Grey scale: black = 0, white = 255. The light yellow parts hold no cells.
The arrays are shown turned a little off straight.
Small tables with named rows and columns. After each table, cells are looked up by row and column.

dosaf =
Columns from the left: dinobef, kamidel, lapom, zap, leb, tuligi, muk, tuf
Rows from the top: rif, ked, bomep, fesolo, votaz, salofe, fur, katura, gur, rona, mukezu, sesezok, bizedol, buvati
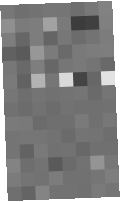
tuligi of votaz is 121
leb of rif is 117
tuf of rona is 110
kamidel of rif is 111
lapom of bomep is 125
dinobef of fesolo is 97
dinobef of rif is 119
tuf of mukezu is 112
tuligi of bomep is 108
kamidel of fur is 110
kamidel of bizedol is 116
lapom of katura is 114
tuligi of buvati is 112
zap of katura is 108
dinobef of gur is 122
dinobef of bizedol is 123
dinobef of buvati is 111
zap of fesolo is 123
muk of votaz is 116

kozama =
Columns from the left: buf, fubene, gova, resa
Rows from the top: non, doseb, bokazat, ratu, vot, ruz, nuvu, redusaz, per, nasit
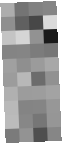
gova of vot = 155
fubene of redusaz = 132
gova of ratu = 124
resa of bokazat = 26
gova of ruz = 108
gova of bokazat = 146

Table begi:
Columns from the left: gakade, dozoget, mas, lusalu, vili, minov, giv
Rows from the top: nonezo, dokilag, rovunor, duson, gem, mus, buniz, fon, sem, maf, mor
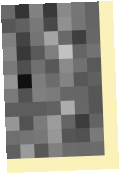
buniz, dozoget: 82
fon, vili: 172
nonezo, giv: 100
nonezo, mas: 130
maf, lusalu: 151
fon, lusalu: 98
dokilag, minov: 117
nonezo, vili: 137
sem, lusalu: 155
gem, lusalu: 88
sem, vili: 100
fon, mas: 93
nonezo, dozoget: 52
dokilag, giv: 101
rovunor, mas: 116
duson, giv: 114
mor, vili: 108
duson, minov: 101
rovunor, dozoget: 67
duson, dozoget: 56

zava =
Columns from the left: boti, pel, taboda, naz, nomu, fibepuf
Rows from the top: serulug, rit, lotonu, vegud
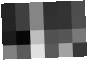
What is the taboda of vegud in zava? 224
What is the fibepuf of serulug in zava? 77
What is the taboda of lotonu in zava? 190
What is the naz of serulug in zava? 48
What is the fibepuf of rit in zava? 78
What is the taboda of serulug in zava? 133

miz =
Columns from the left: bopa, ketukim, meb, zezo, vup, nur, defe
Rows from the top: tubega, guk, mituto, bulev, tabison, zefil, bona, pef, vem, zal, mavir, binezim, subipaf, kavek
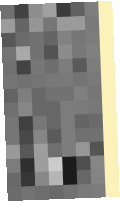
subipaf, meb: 136
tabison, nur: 90
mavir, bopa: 153
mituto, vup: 130
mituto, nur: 119
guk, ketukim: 101
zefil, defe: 121
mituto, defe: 124
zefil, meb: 116
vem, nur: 101
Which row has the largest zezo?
binezim

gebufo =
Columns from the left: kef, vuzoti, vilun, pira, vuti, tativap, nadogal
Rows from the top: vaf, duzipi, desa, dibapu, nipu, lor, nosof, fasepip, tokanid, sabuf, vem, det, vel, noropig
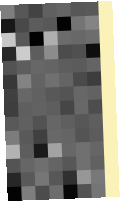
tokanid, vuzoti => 96
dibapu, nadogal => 14
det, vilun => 111
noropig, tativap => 83
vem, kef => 179
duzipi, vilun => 92
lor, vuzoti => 131
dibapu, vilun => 93
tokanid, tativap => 87
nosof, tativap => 103
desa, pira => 175
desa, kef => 199
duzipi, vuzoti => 73
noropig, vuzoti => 126
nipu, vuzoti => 93
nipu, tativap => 91
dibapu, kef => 40
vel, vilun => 118
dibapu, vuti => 76
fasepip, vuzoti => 95
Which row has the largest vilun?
vel

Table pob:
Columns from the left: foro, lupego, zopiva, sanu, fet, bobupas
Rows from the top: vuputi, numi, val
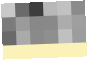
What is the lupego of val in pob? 170
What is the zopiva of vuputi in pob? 61
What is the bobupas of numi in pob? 159
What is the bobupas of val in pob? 157
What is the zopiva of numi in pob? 136
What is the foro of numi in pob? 123
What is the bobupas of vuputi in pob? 139
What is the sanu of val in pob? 143
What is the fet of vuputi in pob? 193
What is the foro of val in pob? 106
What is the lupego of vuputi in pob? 107
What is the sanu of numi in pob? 137
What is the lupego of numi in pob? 155
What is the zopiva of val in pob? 138
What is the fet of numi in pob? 172
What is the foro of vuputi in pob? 200
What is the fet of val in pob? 192
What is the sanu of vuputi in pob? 184

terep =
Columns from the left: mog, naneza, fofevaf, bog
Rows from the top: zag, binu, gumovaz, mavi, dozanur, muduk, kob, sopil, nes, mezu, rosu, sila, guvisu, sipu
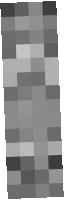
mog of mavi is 105
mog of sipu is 108
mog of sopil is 137
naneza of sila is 100
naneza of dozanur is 176
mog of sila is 66
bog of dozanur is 176
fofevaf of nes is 137
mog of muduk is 170
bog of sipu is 109
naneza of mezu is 132
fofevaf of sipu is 127
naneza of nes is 143
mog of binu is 126
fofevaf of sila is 138
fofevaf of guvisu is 106
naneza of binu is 153
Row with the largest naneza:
mavi

